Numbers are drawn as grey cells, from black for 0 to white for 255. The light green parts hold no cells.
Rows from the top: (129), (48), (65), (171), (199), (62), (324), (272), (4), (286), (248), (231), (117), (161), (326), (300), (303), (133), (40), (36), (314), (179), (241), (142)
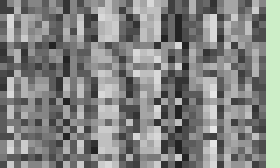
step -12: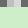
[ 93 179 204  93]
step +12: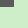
[103 103]

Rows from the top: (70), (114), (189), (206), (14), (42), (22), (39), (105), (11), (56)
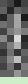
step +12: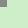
[149]
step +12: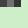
[ 78 124  64]
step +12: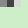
[149  78 229]
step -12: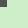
[70]
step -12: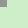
[137]

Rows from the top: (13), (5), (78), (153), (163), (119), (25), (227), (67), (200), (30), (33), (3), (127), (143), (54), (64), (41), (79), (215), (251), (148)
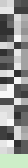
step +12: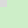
[231]
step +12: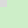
[231]
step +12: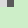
[231 102]
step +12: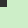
[61]
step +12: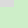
[231 231]
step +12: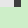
[243 243  74]
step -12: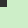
[37]

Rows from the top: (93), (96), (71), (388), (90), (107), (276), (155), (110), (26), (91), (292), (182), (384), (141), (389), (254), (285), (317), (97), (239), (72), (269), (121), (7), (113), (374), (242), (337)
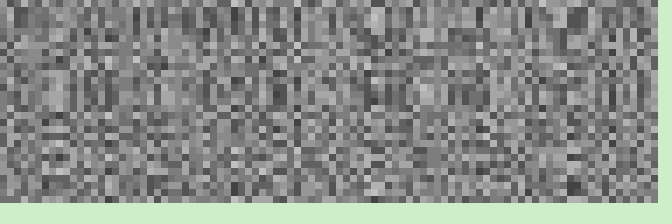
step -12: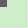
[85]
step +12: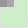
[163 178]
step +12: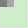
[137 178]
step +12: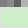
[137 150 109 190]
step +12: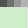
[ 95 124 163 190]
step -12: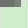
[100 100 113]
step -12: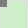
[113]

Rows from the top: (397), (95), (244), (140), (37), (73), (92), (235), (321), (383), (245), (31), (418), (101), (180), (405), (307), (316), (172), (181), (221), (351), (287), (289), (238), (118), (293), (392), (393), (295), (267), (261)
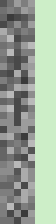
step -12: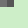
[101  73]
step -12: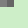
[114  89]

